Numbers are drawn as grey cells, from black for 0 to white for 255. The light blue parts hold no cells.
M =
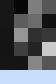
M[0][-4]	23
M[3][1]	64
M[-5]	[23, 6, 126, 86]
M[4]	[21, 20, 135, 86]
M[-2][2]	36
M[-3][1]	150

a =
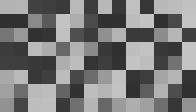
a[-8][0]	179
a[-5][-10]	103
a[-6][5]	79
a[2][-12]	49
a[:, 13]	[193, 196, 63, 196, 196, 52, 48, 147]
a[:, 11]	[184, 48, 141, 57, 62, 165, 179, 110]
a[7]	[146, 70, 190, 191, 57, 112, 181, 103, 155, 174, 159, 110, 54, 147]
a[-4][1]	62
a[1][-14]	48
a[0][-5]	192
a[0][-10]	58
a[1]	[48, 48, 138, 90, 195, 173, 75, 48, 48, 188, 195, 48, 73, 196]
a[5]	[169, 185, 56, 63, 188, 72, 108, 154, 193, 52, 61, 165, 180, 52]
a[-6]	[117, 152, 49, 52, 192, 79, 60, 144, 180, 58, 58, 141, 182, 63]
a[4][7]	62
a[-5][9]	190
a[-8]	[179, 180, 65, 63, 58, 185, 60, 184, 56, 192, 55, 184, 188, 193]
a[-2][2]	186
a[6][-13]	108
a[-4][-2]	114
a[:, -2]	[188, 73, 182, 53, 114, 180, 78, 54]
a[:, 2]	[65, 138, 49, 187, 57, 56, 186, 190]
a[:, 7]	[184, 48, 144, 57, 62, 154, 180, 103]
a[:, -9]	[185, 173, 79, 178, 189, 72, 50, 112]

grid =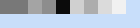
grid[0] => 120
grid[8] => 241
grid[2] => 164

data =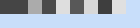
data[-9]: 69
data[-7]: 171
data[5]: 88

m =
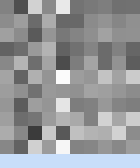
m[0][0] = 130
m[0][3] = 138
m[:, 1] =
[79, 157, 140, 109, 180, 99, 144, 92, 109, 136, 98]
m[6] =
[157, 144, 113, 153, 149, 145, 163, 159, 150, 140]
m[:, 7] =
[126, 147, 162, 107, 107, 195, 159, 152, 210, 175, 150]
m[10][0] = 135
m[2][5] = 132
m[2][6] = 143
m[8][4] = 179
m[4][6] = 164
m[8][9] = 205
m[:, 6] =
[121, 139, 143, 132, 164, 150, 163, 129, 129, 179, 134]
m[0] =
[130, 79, 210, 138, 233, 115, 121, 126, 112, 113]
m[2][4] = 120
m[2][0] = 160
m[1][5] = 104
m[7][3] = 149
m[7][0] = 150
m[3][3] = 179
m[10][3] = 155
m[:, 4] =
[233, 104, 120, 98, 76, 251, 149, 229, 179, 88, 246]
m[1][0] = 140
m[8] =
[159, 109, 117, 155, 179, 169, 129, 210, 166, 205]
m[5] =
[164, 99, 176, 148, 251, 157, 150, 195, 162, 203]

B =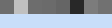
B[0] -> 109
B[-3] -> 40

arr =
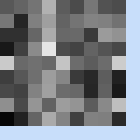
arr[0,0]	88
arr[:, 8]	[76, 114, 146, 71, 204, 33, 25, 190, 41]
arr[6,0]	73
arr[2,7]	155
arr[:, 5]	[75, 116, 105, 67, 108, 58, 104, 148, 64]
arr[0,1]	100
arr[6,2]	130
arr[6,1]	66
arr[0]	[88, 100, 116, 177, 92, 75, 119, 82, 76]
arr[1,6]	131
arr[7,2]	149
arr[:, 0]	[88, 119, 48, 24, 202, 62, 73, 143, 6]
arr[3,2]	139
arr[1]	[119, 37, 128, 159, 99, 116, 131, 128, 114]
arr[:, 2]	[116, 128, 102, 139, 112, 111, 130, 149, 101]
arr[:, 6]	[119, 131, 58, 99, 92, 40, 38, 92, 129]
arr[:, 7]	[82, 128, 155, 84, 108, 93, 97, 137, 127]

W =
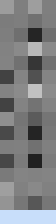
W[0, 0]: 156
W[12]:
[122, 132, 130, 132]
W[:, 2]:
[158, 113, 37, 184, 54, 81, 193, 115, 91, 36, 113, 32, 130, 137, 87]
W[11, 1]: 123
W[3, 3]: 138
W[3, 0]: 130
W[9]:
[73, 120, 36, 120]
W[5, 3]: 132
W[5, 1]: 132
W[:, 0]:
[156, 124, 126, 130, 131, 66, 131, 66, 143, 73, 127, 71, 122, 159, 148]
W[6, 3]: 139
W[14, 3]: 119
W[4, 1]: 113

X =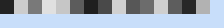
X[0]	35
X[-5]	108
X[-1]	178
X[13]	39

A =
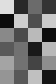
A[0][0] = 223
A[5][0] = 149
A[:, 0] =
[223, 12, 137, 89, 164, 149]
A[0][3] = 52
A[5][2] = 192
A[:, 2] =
[107, 78, 186, 25, 68, 192]
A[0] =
[223, 40, 107, 52]

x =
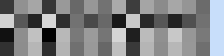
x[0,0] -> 57
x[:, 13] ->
[149, 80, 151, 152]
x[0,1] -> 145
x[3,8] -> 191
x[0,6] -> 151
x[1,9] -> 201
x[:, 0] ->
[57, 209, 17, 49]
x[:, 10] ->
[165, 41, 187, 181]
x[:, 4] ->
[153, 46, 184, 179]
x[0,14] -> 107
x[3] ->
[49, 141, 182, 45, 179, 112, 153, 103, 191, 57, 181, 141, 183, 152, 111]
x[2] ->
[17, 142, 193, 1, 184, 121, 155, 117, 213, 31, 187, 144, 200, 151, 121]
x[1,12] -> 34
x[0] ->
[57, 145, 166, 54, 153, 104, 151, 114, 170, 61, 165, 139, 167, 149, 107]
